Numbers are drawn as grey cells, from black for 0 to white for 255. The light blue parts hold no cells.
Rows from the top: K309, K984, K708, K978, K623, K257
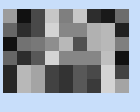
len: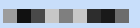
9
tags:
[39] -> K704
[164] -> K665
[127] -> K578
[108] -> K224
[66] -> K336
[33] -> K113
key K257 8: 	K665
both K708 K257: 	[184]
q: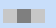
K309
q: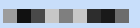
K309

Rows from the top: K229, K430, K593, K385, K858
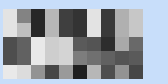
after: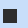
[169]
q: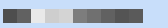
K385
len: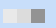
3
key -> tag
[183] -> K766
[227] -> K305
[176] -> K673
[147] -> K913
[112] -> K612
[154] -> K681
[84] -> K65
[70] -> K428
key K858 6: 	K766

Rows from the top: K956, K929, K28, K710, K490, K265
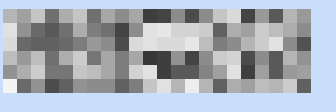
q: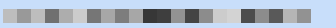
K710
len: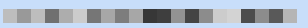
21
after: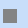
[160]

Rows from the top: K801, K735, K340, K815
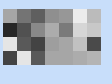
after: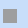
[166]
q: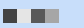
K815
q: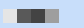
K340
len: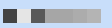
7

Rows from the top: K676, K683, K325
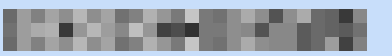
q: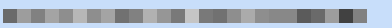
K325
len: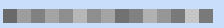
15

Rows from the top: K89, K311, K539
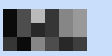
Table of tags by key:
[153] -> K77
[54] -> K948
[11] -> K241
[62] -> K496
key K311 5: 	K77
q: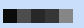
K311

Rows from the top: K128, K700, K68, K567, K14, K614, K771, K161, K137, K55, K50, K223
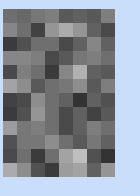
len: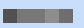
5
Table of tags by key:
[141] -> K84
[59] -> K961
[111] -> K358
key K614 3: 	K358
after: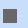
[119]
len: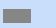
2
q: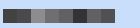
K771
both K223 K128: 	[97]

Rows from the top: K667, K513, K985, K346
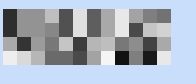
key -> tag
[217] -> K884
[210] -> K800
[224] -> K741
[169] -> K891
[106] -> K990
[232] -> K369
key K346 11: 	K369
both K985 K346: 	[182]
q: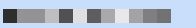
K667
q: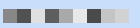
K513
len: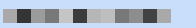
12

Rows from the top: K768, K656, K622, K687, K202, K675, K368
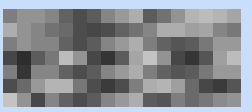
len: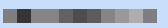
11
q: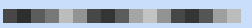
K687
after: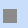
[147]
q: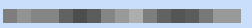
K622

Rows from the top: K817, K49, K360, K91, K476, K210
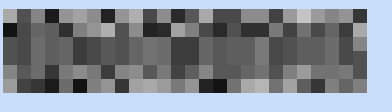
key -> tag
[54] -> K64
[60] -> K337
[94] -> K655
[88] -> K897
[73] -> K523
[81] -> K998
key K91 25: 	K998
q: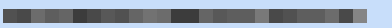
K360

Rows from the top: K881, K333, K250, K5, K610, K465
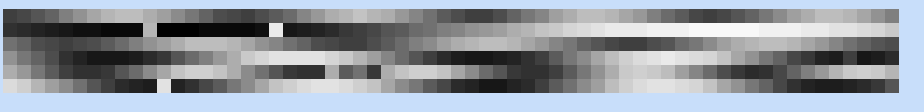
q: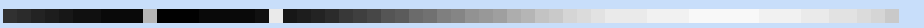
K333
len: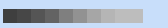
10
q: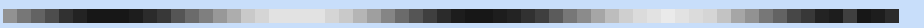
K5
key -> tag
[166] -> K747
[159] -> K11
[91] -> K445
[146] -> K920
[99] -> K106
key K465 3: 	K11

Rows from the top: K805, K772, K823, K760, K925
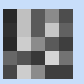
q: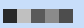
K805
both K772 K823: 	[90]

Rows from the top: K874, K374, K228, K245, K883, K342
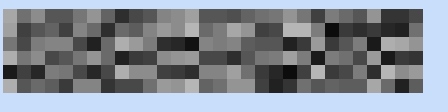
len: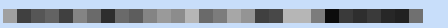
30
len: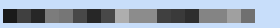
18
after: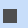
[99]
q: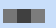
K874
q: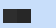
K228
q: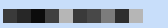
K883
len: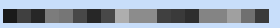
19

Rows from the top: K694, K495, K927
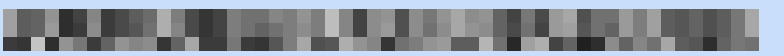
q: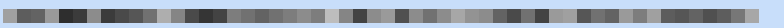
K495
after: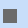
[174]

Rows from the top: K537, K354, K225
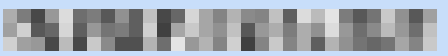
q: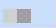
K225
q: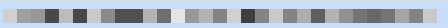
K225
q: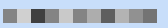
K225
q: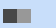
K537

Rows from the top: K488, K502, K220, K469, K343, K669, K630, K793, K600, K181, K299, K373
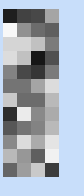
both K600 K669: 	[116]
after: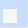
[145]
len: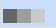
3

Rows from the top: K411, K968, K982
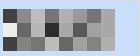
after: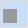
[117]
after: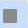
[188]
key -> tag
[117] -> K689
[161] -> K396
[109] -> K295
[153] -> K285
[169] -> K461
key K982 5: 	K396
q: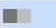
K982
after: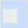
[103]
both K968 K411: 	[169]
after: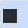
[169]

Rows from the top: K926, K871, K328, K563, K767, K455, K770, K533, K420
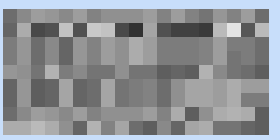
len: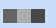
3
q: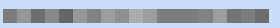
K563
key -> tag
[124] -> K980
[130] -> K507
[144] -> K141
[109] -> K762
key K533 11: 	K507

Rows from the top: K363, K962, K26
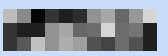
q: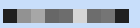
K962
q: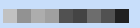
K26
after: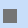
[32]
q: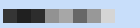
K363

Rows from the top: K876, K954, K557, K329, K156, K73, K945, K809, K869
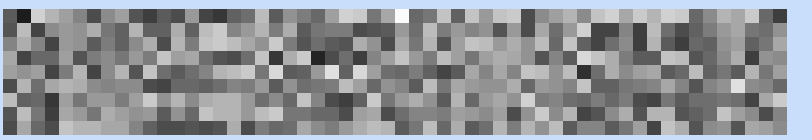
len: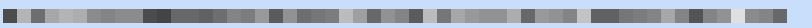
56
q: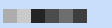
K329

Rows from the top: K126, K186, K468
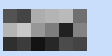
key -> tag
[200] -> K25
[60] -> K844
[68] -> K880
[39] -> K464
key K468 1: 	K844
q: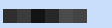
K468
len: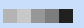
5
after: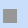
[125]
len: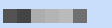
6
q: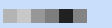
K186

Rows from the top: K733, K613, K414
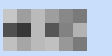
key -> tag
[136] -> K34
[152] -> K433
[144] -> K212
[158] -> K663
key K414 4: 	K433
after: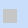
[158]
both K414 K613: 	[186]
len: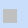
1
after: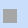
[186]
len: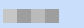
4

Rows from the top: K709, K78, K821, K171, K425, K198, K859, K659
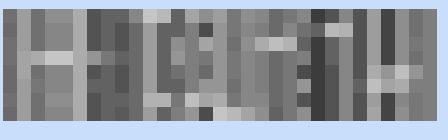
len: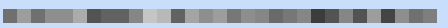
31
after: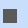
[106]
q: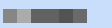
K198

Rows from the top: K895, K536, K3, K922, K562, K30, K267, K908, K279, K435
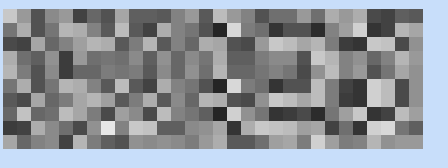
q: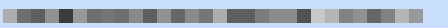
K922
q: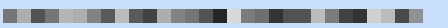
K30
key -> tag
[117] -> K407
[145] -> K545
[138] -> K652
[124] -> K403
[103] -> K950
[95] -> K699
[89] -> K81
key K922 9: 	K652

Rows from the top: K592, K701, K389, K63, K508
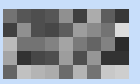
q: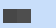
K63
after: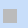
[115]
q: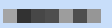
K63
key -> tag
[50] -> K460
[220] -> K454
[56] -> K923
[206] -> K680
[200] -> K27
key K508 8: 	K680
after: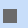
[180]

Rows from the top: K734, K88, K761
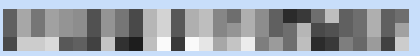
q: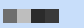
K761
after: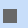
[155]
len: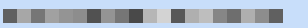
20
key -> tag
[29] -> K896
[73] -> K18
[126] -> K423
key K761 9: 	K896

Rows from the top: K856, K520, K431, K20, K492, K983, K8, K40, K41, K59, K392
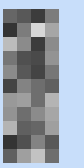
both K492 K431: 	[139]
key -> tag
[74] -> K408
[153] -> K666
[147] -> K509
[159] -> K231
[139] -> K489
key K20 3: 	K509
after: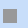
[159]
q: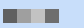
K392

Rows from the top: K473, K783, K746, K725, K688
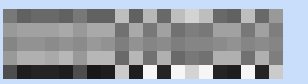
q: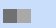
K783
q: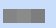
K746
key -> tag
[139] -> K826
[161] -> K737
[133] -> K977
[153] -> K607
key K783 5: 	K607
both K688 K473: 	[211]
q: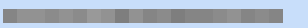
K746
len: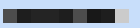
9
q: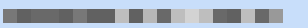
K473

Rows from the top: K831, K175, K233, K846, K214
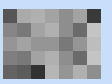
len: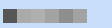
6
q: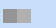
K214
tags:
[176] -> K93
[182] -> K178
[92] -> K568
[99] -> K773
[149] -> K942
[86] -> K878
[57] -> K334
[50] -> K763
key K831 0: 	K878
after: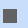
[92]
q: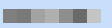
K846
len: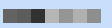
7

